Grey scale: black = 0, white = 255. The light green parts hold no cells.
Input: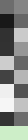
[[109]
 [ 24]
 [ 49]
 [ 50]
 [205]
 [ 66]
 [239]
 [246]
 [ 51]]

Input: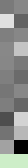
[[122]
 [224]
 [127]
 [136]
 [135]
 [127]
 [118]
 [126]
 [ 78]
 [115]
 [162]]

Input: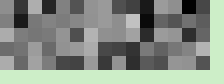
[[142 174 129 147  80  25 143  71]
 [128 120 124 146 142  10  84  93]
 [172 118 148 179 142  43 149 101]
 [108 156 146 171  67 122 119 179]
 [172 162  71 153 147  90 149  83]]

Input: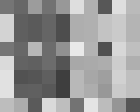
[[117 156 152 176 222]
 [211  90  77 176 202]
 [211  90  77 176 202]
 [117 183 145 179 215]
 [218  96  84 170 205]
 [225  85  62 167 209]
 [225  96  62 173 202]
 [189  90 190 228 149]]

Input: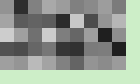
[[147 129 156 138 123]
 [164  99  43  76 182]
 [205 112 126 158 142]
 [ 82 102  54 123  31]
 [159 186 129 148 155]]

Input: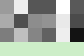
[[155  86 255]
 [171 141 233]
 [125 133 238]]
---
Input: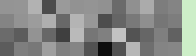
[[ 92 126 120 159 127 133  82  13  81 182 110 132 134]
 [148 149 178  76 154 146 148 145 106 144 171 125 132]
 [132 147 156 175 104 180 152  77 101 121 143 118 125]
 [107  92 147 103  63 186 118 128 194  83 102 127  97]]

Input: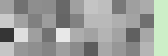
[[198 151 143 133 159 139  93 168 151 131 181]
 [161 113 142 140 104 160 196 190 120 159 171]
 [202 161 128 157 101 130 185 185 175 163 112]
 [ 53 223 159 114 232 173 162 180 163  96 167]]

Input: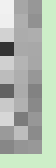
[[135 149 152]
 [241 166 151]
 [239 174 145]
 [210 172 174]
 [ 51 169 168]
 [208 180 167]
 [188 174 151]
 [ 98 171 130]
 [201 177 137]
 [215 123 151]
 [154 189 139]]

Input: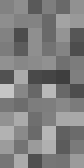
[[118 171  79 118 116 155]
 [130 142  89 126 105 145]
 [142 130 131 105 163 153]
 [130  76 143 105 148  86]
 [124  92 143 115 132  77]
 [145 135 139 145 112 124]
 [ 81 170  73  69  62 127]
 [197 135 103 185 104  77]
 [119 109 125 126 136 123]
 [146 171 111 128 168 169]
 [178 138 106 182  96 107]
 [156 116 155 176  91 122]]

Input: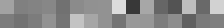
[[124 114 124 146 116 195 166 146 116 153 151 125 141  96 122 127]
 [162 128 131 135 113 139 145 146 220  56 167 102  83 190 105 210]]

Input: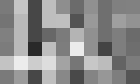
[[122 155  71 190 136  73 132 151 126  85]
 [122 197  71 190 142 107 144 111 128 129]
 [116 185  71 190 191  83 153 111 159 146]
 [128 185  71 103 123 180 144 111 126 107]
 [124 185  41 190 125 235 144  68 126 110]
 [195 236 205 221 163 118 199 188  99 124]]

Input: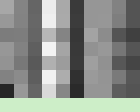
[[ 38 152 101 217 134  42 149 149  93  84]
 [167 132 101 236 169  58 150 150 130  84]
 [152 131 103 239 170  60 150 151 126  84]
 [124 125 101 183 132  55 163 140  84  64]
 [151 130  95 243 165  57 146 152 118  85]
 [147 120  89 176 156  58 159 145  87  69]
 [130 139  94 241 173  48 154 148 122  87]]

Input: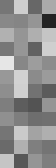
[[197  87 149 126]
 [118 206 103 170]
 [136 133 149  35]
 [177 149 175 197]
 [119 150  97 207]
 [230 135 157 140]
 [152 210 139 155]
 [142 208 114  91]
 [126  93  83 149]
 [144 126 110 112]
 [117 202 163 175]
 [106 176 127 116]]

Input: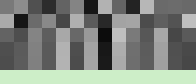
[[ 77  92 128  90 179  76 164  26 170 110  93 160  81  71]
 [121 141  80  44  99 132  22 178 100  35 183 106 108 105]
 [170  21 107 137  71 176  91  40 163 165  76  95  83 191]
 [ 99  78 132  94 168 104 153  12 191 122  87 167  71  90]
 [ 79  91 129  90 178  78 163  24 173 111  92 161  80  73]]
